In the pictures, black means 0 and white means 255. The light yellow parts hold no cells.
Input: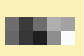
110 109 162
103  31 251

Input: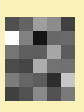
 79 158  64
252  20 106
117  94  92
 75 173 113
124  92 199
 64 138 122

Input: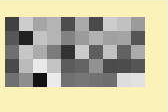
 65 166  77  73 193
 86 195 130 178 164
111 171  51  94  98
 74 233  92 146  76
112  18 113 114 221

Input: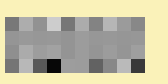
120 146 119 131 155
149 151 148 151 150
143 157 148 149 149
117  89 157  98 186

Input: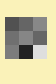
 81 136
112 102
124 222

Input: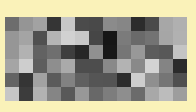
109 162 199  73 134  74 176
150  80 209  70 123 115 177
150  98  62 144 118  92 196
165  94 170  77 179 211  43
100 162 130  85  44 143  79
198 178  89 104 142 168 157

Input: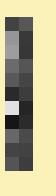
 67
150
157
107
 89
 42
225
 22
103
 68
 84
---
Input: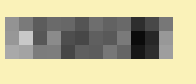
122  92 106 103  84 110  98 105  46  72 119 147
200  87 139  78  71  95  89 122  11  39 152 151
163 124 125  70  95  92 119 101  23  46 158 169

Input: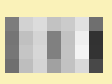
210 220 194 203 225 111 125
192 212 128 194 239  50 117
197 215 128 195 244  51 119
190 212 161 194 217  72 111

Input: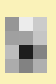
236 203 150
161 197 160
 29 131 189
130 175 172

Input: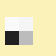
245 250
188  32

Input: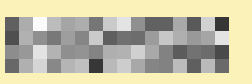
172 251 188 165 173 118 202 227 144  97  97 169  89 209  54  96
177 143 120 158 134 202  95 113 109 156 199 175 153 165 227  79
152 227 179 143 147 131 175 178 208 169 130  92 114 108  74 141
176 213 136 181 192  55 185 205 168 133 130 188  95 186 106 104

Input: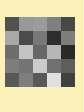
152 156 127  71  81
 75 121  45 125 168
196 103 182  41 109
116 203 113  93 125
126  88 224  65  88

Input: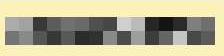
162  56  92 113 106  79  71 207 186  38  20  42 127 111 171
137  85  55  89  44  49 137  76 158  61 101 196  72  91 116
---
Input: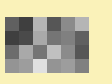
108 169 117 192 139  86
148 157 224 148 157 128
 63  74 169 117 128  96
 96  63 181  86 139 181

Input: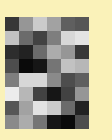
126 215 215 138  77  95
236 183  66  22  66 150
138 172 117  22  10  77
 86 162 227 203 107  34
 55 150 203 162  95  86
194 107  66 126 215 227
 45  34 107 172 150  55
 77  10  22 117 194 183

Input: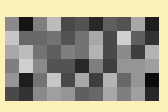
127 207 138  83  83  40 127  62 149 149 159
168 188 115  95 127 115 179  73 138  62 179
198 104 104 115  83 115 168  73 207  95  51
 73  51 138 159 149  95 104 168 127 159  40
149  30 115 198  73 168  62 179 104 149  11
138  20 127 188  73  83  40  95  83 168  30

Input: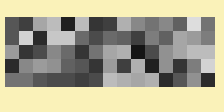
 86 211  43 199 199 106  75 106  97  63 125  97 166 155 125
 43 136 155 145  97  86  53 155  63 176  32 145  53 125 211
115 115  86  75  75  63  75 188 176 166 176  43  86 145  43
 86  63 166 188  32 188  53  63 176 136 115 136  97 221 115
155  53  75 136 106  53 115 166 176  20  75 145 166 188 188

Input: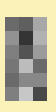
127 199  72
118 188 106
106 136 136
106  95 167
127  83 155
146  52 177

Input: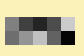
110 148 192  98   6
128  64  36  76 203

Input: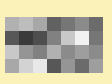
168 211 232  87 149 107 158
177 189 168  97 118 139 107
200 149 129 177 139 158 139
 87  58  78 129 200 242 118
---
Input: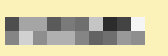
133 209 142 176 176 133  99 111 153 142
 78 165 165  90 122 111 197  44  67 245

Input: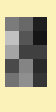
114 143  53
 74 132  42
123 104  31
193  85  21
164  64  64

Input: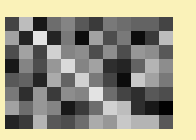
 68 189  24 109 132  88  58 121 109  99  99  68
 77 162  68 209 132 141  77 141  77 151 141  88
 24 132  77 151 218 132 162  46  36  99 180 141
162 109 151 132  24  58 109 209 189  46  24   2
 88  99  36 171  99 209 121  68  12 200 162 121
 36  58 180  88  77 109 171 151 200 180 180  88
121  46 151  58 141 132 227 109  68  46  88  77
162  36 227  36 121  12 162  77 121  12  58 189

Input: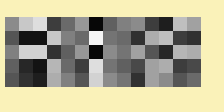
128 210 210  49  96 151   7 139 116 161  85  39 182 173
139 200 222  61 106 151   7  96 128 139  61  30 191 161
 85  49  30 173 128  85 210 139 116  49 161 139  85 106
 96  39  19 182 106  61 222 116  96  73 161 173  61  73
 85  19  19 200 128 106 244 116 106  49 173 191  61  49

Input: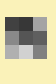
176 209 128
137  85  95
 65  55 164

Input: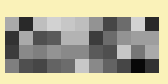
 50 170  79  90 179 179  60 108 147 158 158
 60 137 127 147 137 137  90  79 199 118 170
127  79  70  99 108 199 137  99  70   8  50
170  41 190 210 199 190 147  70 108 210  41

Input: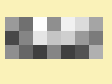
 72 133 229 197 207 154 123
154 112 253 143 241 219 165
143 102  63 133  63  83 176

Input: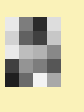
233 189 178 136
 64 148 125  86
233 125  43 221
 31 106 243 168
210  97  64 199

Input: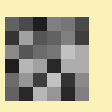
 30 182 161  40 173 173
 52 161  86  98 128  62
108 150  62 193  52 138
138  86 108 118 193 173
 98  74  30 128 118  74
 98  40 182 150  40 128
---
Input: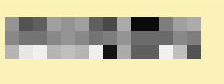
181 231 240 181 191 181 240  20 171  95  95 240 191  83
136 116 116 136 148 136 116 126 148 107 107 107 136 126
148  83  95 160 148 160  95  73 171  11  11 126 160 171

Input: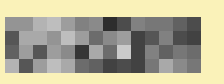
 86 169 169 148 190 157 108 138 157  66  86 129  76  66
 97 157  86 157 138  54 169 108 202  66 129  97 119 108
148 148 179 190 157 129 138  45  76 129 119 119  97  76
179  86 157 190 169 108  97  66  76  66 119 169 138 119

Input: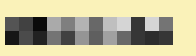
 22  75  34 116  65 149  95 161 104  54  44  54
 84  65  10 170 127 179 104 191 213  54 213 116

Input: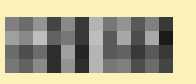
159 137 190  98 119  56 190  89 168  77 168  26
128 108 147  68 137  56 180 119 147  89 128  56
119  98 137  45 147  45 180 119 128  77 108  68
108  77 108  45 159  36 180  89  98  56  89  56

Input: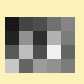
 89 189  78 241 100
 35 145  46 177 124
199 100 156 145 124
 24  68  78 112 133

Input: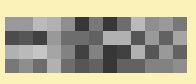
177 186 197 165 130  65 130  55  65 177  86 153  98
153 153 186 177 142  55 120  55 109 186 142 153 120
120 142 109 177 109  86  98  55  98  98 130 130 142
 76  86  65 153 109 109  98 177 177  86 153  98 165
